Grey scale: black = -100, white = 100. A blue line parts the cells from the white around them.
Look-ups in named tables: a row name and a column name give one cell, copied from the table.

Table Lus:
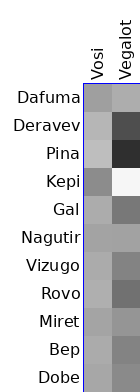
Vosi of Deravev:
43
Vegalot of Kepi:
93
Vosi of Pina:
49
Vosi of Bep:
34
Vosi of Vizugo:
34
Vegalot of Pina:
-63
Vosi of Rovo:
37
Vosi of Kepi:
10
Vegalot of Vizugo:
3
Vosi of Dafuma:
25
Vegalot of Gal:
-6
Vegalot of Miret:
17
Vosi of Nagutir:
28
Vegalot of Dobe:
8
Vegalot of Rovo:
-11
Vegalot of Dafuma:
36
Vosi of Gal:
35

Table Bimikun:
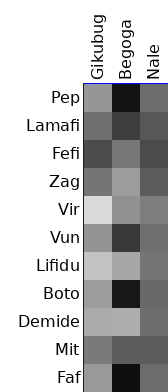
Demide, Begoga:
36
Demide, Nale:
-14
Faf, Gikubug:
20
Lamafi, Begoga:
-51
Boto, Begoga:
-81
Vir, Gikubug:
71
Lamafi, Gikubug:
-12
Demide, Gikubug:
33
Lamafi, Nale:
-32
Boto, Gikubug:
23
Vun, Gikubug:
16
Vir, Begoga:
14
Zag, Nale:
-28
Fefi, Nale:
-41
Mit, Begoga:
-27

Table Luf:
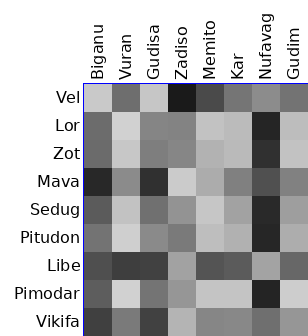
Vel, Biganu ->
58
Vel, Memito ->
-42
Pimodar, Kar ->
54
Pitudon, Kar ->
39
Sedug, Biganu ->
-29
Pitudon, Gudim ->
36
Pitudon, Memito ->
49

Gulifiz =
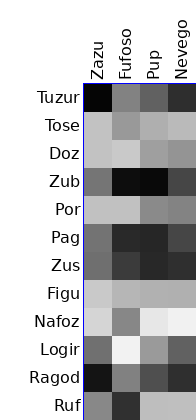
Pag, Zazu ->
-10
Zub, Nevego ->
-45
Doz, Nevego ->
16
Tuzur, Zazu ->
-96
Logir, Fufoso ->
90
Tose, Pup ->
37
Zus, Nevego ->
-63
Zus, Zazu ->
-13
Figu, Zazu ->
58
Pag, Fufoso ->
-68
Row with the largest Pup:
Nafoz

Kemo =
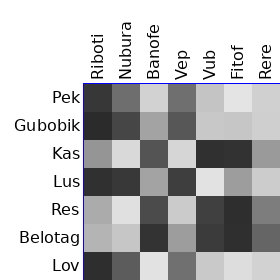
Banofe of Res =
-41
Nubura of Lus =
-56
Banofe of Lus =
28
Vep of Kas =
68
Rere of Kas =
21
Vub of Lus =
77
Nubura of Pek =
-14
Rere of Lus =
60
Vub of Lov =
58
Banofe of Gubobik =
28
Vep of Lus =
-51
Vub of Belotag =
-54
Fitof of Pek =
79

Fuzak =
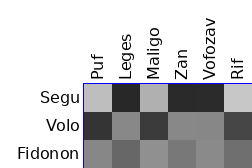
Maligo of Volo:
-54
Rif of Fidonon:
-13
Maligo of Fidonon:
13
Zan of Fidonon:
-6
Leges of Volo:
7
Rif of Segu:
56
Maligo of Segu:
38
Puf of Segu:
49
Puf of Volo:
-59
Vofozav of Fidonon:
8
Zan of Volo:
7
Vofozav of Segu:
-66
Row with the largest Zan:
Volo

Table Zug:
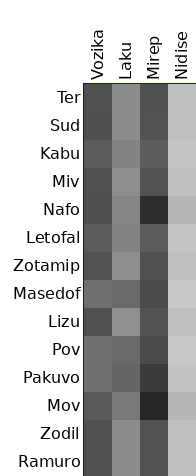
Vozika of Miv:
-37
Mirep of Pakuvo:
-54
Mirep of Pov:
-41
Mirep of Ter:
-37
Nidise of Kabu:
54
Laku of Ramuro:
10
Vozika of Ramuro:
-37
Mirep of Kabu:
-28
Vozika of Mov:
-30
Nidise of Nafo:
42
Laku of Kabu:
3
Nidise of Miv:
49
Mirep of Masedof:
-42
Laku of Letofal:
3
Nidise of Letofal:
54
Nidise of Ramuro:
49
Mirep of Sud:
-36
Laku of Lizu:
12

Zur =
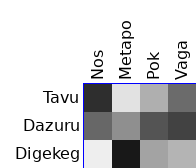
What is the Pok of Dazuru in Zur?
-34
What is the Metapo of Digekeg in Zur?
-81
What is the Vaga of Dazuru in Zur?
-48
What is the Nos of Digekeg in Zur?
87
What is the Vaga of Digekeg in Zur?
41
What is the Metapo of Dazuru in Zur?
12
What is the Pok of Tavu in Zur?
37
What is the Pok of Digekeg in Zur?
28
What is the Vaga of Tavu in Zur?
-16
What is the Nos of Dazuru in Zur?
-19
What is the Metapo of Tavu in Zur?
77
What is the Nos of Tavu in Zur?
-64

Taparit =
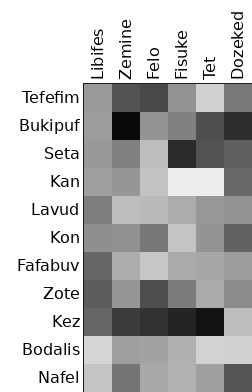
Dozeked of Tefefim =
-6
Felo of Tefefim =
-43
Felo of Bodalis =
27
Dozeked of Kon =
-23
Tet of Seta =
-36
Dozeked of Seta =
-26
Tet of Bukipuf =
-39
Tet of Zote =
33
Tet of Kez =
-86
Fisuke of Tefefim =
15
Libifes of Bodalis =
67
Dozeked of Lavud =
15
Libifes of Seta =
19
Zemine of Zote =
17
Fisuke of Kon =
54
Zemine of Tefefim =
-35

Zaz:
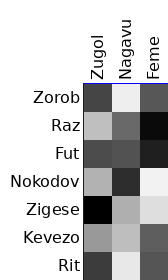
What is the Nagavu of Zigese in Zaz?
37
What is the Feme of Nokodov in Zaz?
90
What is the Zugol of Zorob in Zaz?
-46
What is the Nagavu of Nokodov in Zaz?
-65
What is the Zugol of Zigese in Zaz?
-100
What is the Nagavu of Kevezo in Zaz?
49
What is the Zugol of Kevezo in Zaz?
20
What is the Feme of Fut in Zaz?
-76
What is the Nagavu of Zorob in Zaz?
87

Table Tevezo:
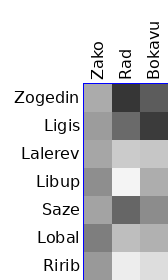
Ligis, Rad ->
-17
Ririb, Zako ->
20
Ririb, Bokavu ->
73
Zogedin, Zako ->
34
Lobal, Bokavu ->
39
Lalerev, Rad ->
59
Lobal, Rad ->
49
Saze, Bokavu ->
10
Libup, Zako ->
11
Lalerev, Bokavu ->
55

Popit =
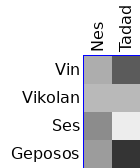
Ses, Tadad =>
86
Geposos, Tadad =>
-59
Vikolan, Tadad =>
45
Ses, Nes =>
10
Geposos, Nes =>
22
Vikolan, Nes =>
45
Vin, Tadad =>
-29
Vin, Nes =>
36

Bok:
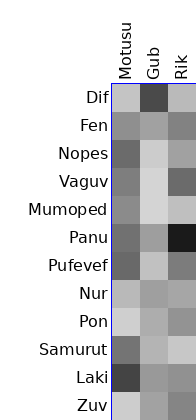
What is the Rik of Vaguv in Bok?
-16
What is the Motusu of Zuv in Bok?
61
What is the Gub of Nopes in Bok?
60
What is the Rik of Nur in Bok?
30
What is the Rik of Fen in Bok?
2
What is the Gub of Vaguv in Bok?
66
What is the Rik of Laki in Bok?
14
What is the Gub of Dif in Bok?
-42

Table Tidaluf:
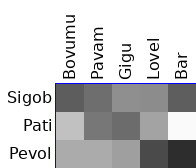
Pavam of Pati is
-7
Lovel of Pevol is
-42
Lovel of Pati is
28
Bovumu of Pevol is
34
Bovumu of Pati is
51
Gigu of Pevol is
25
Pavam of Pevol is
34
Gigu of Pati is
-15
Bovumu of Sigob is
-27
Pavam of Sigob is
-14
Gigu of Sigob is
12
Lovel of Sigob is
10
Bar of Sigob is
-26
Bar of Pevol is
-65
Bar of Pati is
96
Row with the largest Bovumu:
Pati

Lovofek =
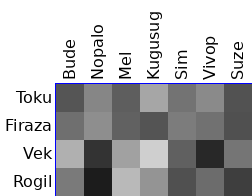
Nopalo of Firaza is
11
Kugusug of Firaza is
-34
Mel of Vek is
26
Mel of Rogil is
45
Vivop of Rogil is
-15
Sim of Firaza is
-3
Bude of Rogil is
-4
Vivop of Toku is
8

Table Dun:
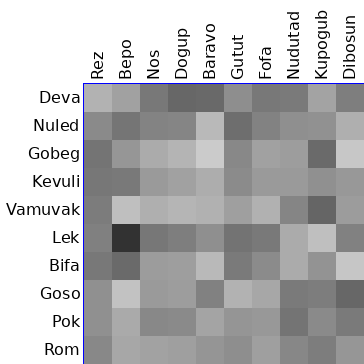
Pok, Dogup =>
8
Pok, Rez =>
13
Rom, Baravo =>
17
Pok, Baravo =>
29
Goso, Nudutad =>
-4
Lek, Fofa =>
-5
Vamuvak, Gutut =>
25
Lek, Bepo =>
-61
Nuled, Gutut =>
-14
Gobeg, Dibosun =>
56
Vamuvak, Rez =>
-3
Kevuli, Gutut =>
9

